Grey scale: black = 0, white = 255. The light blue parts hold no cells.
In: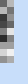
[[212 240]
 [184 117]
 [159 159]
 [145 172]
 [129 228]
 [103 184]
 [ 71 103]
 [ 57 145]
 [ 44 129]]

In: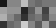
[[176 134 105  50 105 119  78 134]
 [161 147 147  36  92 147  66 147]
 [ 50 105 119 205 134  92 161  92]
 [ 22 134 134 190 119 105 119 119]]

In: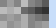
[[188 174 188 106  90  63  49]
 [174 146 158 174 133 146 158]
 [146 158 146 174 133 118 106]
 [133 158 133 188 133 118  90]]

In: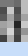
[[162 176  36 200]
 [148 212  77 148]
 [120 120 107 188]
 [ 91 162  91 162]
 [ 77 200  77 188]
 [ 65 176  65 188]]

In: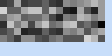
[[211  97  97 167 195 195  97 183 126  34  22 167  84  34 155]
 [126  97  59 140 140  84  72 110 126  84  84  84 211 183  84]
 [110 155 167  97 110 110 140  72  34 126 110 183 167 126 155]
 [ 72  97 167  34  47  47  97  59  47 140 126 155  84 140 167]
 [ 59  72 167  59  72  72  97  59  47 140 126 140 155 183 155]
 [ 47 195 126 167  72 155 195 110 126 183 195  84 110  72   7]]

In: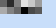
[[170 129 101   3  73  89]
 [101  43 129 225 200 157]]

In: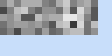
[[158 145 173  87  87 189 158 173 173 231 231 202 130  87]
 [130 173 130 173 173 173 130 115 173 202 130 158 173 115]
 [115 145 158 158 145 158 130  87 189 202  58 215 115 189]
 [103 130  73 145 145 103 158 103 115 173 189 189 115 145]
 [ 73 130 189 202 130 103 145 145 115 189  87 215 158  87]]

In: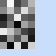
[[234 196 137  67  41]
 [164   9 221  25 209]
 [137 196 109 221 149]
 [109 247  67 109 180]
 [ 54 121   9 164 121]
 [ 41 149  80 164  25]
 [ 25  94 234  94  80]]
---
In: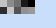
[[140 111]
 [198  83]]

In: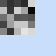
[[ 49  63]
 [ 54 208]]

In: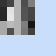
[[ 69 179]
 [226 179]]

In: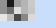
[[ 26 159]
 [110 223]]

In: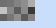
[[116 131]
 [136  93]]

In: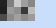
[[127 202]
 [156 142]]
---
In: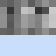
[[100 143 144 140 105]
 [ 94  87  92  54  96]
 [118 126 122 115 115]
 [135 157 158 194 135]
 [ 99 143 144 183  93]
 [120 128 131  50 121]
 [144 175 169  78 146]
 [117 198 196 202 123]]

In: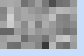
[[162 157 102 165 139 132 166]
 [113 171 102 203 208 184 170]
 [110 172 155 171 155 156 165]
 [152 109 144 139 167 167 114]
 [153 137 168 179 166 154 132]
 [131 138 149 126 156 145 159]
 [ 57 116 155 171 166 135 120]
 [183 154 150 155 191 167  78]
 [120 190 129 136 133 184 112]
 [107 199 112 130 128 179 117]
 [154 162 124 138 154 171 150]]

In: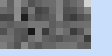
[[125 114  81 103  69 107 133]
 [105 113 108  93  73  99  96]
 [ 84  90  89 104 142 139 144]
 [135  79  84 105  30  73 117]
 [100 113  23 119  99 118  83]
 [ 87 125 125 119  78  68  98]
 [102  98  59 119  86  78 107]
 [102  91  98  94  96 105 109]
 [115  83 125 105 134 130 129]
 [115  97 108  97  73  80  90]
 [117  99  60 107  60  84 104]
 [ 97 108  84 110  80 103 118]
 [ 94  60 123 112  94 132 210]]

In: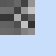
[[106  99  54 112  87]
 [105  97  54 110  90]
 [100  79 172  64 103]
 [128 195  67 151  66]
 [140  49  97 195 149]]

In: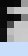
[[ 17  18   9  11  13   8]
 [177 191  74   7 174   8]
 [201 200 199  12 200  11]
 [203 201 197 128 203 155]]

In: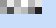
[[171 150]
 [ 77 234]
 [205 177]
 [186 254]
 [124 185]
 [ 31 228]]

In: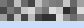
[[156  71 117]
 [ 72 121  92]
 [191  98 191]
 [ 70 198 106]
 [187 215  68]
 [ 71 145 194]
 [ 48 116 142]
 [ 51 220 126]
 [218 199 121]
 [143  43 197]
 [106  82 104]
 [138 217 161]]
